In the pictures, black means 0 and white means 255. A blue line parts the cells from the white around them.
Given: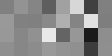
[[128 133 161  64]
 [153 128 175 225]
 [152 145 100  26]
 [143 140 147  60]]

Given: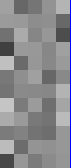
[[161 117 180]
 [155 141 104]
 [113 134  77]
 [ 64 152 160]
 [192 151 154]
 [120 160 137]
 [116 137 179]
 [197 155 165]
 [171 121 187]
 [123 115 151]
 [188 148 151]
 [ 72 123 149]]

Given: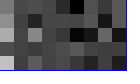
[[121  78  42  80  88]
 [143  36  71  85  87]
 [172 135  56  22  19]
 [ 76  60  76  66  64]
 [192  91  73  35  29]]

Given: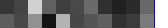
[[ 55 209  63 106  32 104]
 [ 93 145 179  85  49 123]]

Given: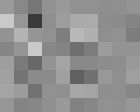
[[154 119 153 145 143]
 [201  58 157 171 139]
 [147 149 126 176 145]
 [134 201 132 124 147]
 [158 104 164 137 142]
 [161 139 160 113 143]
 [164 114 144 164 143]
 [150 135 153 135 144]]

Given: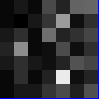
[[  8   9  35 102]
 [  8  24 155  47]
 [ 24   9  35  69]
 [ 35   9  75  47]
 [ 24  24  35  69]
 [  8   9 235  36]
 [  8  24  75  80]]

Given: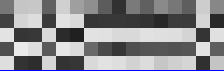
[[119 199 208 143  49  96 119 205]
 [ 65 221 226  54  56  51  60 214]
 [227  56  43 226 217 225 222  52]
 [ 78 222 230 105  54  84  82 227]
 [222  45  51 217 222 220 207  48]]
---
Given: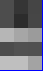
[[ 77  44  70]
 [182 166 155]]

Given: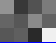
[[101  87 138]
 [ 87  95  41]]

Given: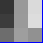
[[ 60 154 221]
 [109 158 145]]

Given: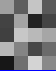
[[ 67 164  34]
 [ 64 199 185]]

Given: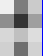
[[142  52 159]
 [215 192 221]]

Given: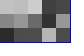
[[134 151 106]
 [ 43  76  77]]

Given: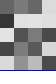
[[ 54 225 227]
 [227  83 123]]
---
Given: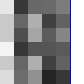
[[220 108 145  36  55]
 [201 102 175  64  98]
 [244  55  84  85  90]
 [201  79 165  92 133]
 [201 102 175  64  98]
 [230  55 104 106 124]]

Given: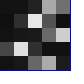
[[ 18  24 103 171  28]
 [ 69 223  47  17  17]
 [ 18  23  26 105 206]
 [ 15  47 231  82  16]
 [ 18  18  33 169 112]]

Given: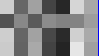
[[203  99 169  67  36 230 160]
 [206 101 162  72  42 208 170]
 [ 82 136  90 140 130 131 157]
 [206 102 161  68  39 214 168]]

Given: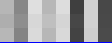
[[183 132 218 183 217  67 206  75]
 [174 142 215 191 213  71 209  73]
 [182 135 223 183 221  63 209  72]]

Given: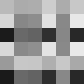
[[ 26 105  99  46 136  40]
 [154 199 198 175 200 169]
 [216 137 143 227 137 233]
 [ 27 105  99  47 135  40]
 [214 135 141 225 136 232]
 [186 171 173 205 172 200]]

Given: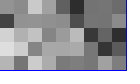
[[181 117 204 172 122 126 119 161 126]
 [222 205 133 168 167 170 119  53  91]
 [210 177 194 133 155 187  56 100  46]
 [ 67 146 147 144 141  77 117 116 139]
 [147 139 202 161  96  45 115 117 108]]

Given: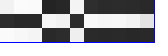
[[250 247 244  41  44 239  42  41  42  40  41]
 [ 44  40  40 245 241  44 249 246 247 243 227]
 [242 251 250  36  39 244  46  43  44  43  41]]

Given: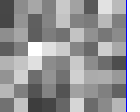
[[113 194  61  69 102 214 107 138 182]
 [183 127  83 131  83 161 148 128  97]
 [147 208 109 147 113 208 171 173 153]
 [179 196 224 140 130 201 140 108  77]
 [ 93 128 255 224 203 134 104 206 168]
 [142 166  94 125 113 195 145 119 139]
 [ 70 148  95 133 195 130 123 185 127]
 [ 71 140 167 129 201 162  89 226 186]]

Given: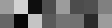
[[102   7 196  90 115 113  42 156]
 [157 210  14  78 156  76  80 128]]
